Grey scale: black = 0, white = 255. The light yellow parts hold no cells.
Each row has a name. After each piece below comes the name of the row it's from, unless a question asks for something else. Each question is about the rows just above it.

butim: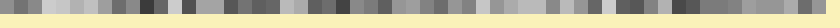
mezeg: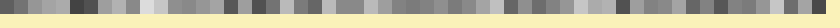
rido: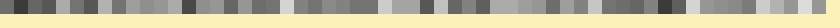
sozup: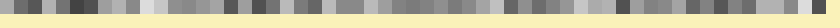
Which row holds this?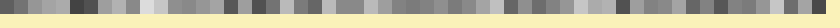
mezeg
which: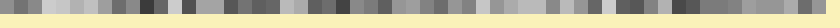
butim
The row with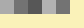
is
rido
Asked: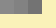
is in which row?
rido
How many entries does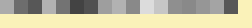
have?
17
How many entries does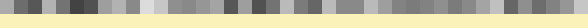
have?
42

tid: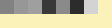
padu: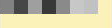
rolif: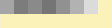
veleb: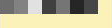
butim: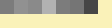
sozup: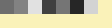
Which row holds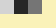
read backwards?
sozup
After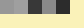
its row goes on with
[211]
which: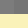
butim
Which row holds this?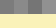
rolif
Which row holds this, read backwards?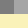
rolif
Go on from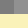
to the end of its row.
[138 178 124 117  70]
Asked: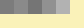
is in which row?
rolif

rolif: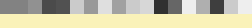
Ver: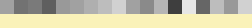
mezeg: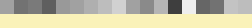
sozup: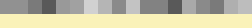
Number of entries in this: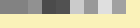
9
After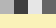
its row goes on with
[189 153 209]

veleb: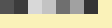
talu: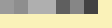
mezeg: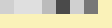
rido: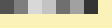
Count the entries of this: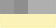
4
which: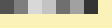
rido
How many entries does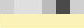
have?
6
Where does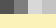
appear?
rido
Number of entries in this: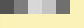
5

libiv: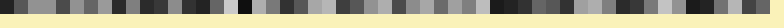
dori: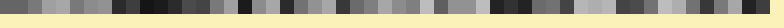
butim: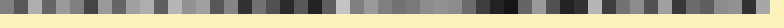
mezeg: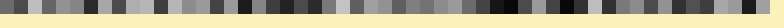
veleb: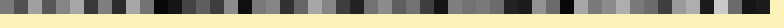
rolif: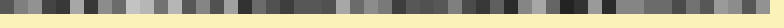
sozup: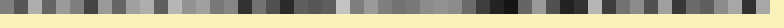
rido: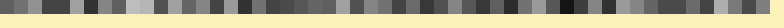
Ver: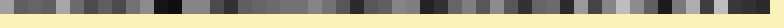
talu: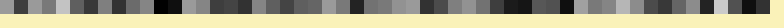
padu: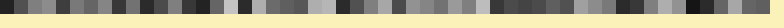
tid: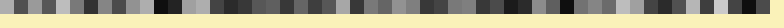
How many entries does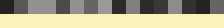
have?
16
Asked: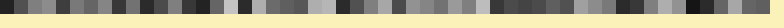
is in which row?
padu
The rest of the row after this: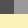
[ 87 189 121  50 133  75 146 174  15  35 160 174  68  43  56  87  95  56
 101  62  87 167  56 121 101 146 127  56  68 121 127  56  75  27  43 140
  95  15 114 133 107 189 160  68  43  81 182  62 202  68  15  75]
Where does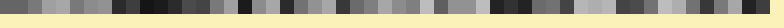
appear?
dori

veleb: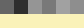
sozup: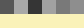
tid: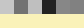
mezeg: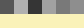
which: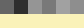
veleb
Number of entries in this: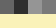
4
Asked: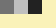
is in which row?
tid
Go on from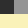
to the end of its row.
[121 161 142]
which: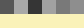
sozup

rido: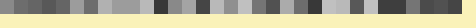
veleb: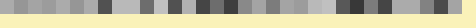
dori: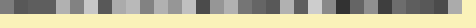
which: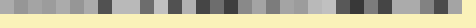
veleb
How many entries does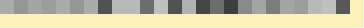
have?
25
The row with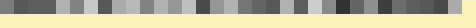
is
dori
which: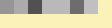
veleb
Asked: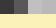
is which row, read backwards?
veleb

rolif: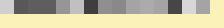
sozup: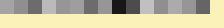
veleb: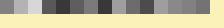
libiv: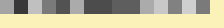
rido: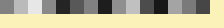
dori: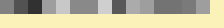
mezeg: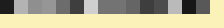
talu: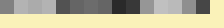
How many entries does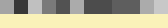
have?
12
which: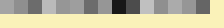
sozup
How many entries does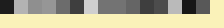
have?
15
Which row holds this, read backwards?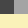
rolif
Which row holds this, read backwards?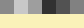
dori
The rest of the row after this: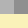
[150 108  62 207 115 115 101  62  76 186  23  88]

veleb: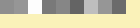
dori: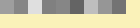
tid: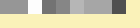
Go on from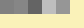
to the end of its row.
[115]
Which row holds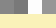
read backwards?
veleb
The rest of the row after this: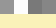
[100 190 150 107]

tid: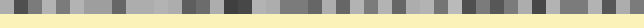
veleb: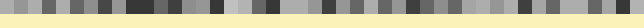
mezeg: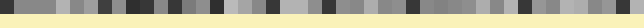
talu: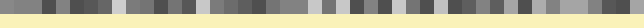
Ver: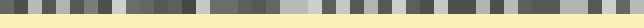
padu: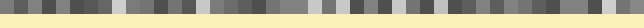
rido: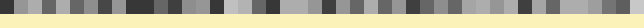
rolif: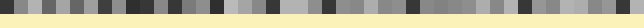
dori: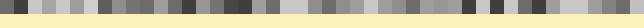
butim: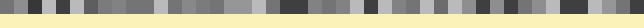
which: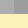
rido
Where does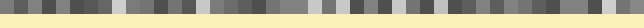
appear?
padu
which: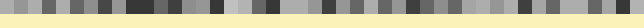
veleb
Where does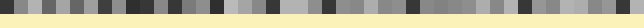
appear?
rolif
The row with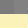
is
butim
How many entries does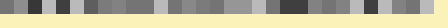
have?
31
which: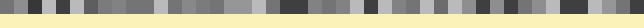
butim

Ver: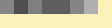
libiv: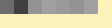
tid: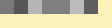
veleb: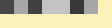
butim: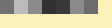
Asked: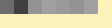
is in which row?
libiv
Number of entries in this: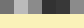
6
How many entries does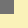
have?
1

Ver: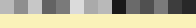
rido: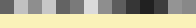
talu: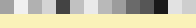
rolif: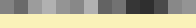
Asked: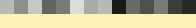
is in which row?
Ver
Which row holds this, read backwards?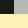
Ver
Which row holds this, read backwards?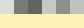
rido

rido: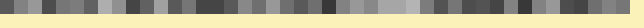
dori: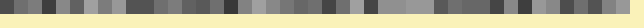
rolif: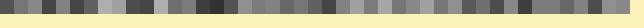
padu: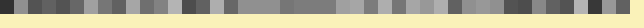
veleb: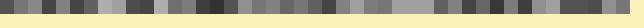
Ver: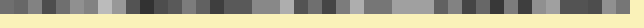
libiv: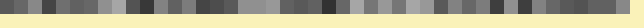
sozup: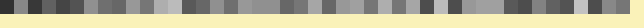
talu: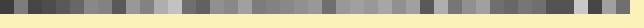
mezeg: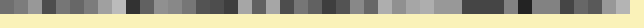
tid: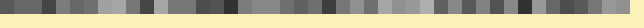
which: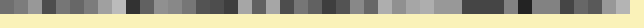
mezeg
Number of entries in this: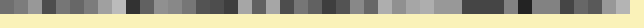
45
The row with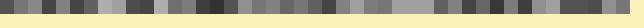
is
veleb
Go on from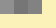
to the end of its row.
[103 118  97  69 130 160 124 118 160 160 160  97 130  69 103  56 124  62
 144 160  83  83  77 144 118]
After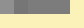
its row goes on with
[160 166 124 174 118 166 152 174  97 144 152 144  83  77 136  97  83 180
  56 152  97]
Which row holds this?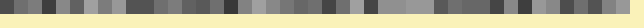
dori
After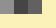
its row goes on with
[160  89 118  69  69  89 136 111 152 111  89 111  56 130 152 136 166 166
 180 124  83 118  77  83  69 130  56 130 152  77  69 111 130 118]

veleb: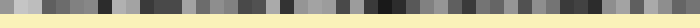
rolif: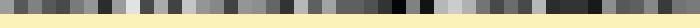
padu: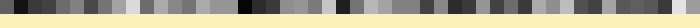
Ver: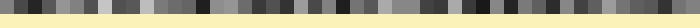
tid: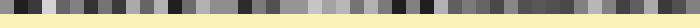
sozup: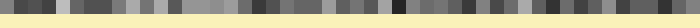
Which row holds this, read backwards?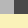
rolif
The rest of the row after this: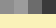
[ 81 116 101 101 156  95 116  88 163  37 129 108 116  95  58 129  73 108
 170  95  51 108  66  95 142  66  95  95  51 101 129]
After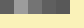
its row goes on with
[ 51 116 129]
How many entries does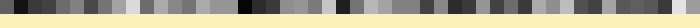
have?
50
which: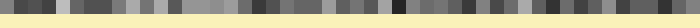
sozup
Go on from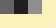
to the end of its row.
[149 108  58  81  51 156  73 129  31 116  88 170 135 135  66  58 170  58
  25 135  37 122  95  44 135  66  95 156 116  95  88  51 116 129]
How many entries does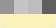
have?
4

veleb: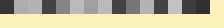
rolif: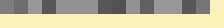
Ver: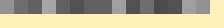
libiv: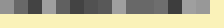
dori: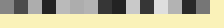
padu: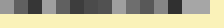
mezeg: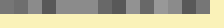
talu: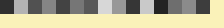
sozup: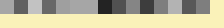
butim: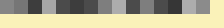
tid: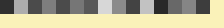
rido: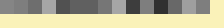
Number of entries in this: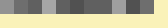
11
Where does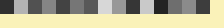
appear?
talu
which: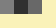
rido

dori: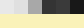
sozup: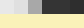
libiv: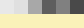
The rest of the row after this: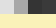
[24]
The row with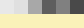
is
libiv
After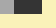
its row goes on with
[46]

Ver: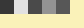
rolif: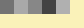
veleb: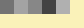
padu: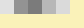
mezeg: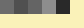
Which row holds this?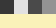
Ver
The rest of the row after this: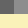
[41]
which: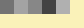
veleb
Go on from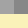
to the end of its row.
[ 67 176]

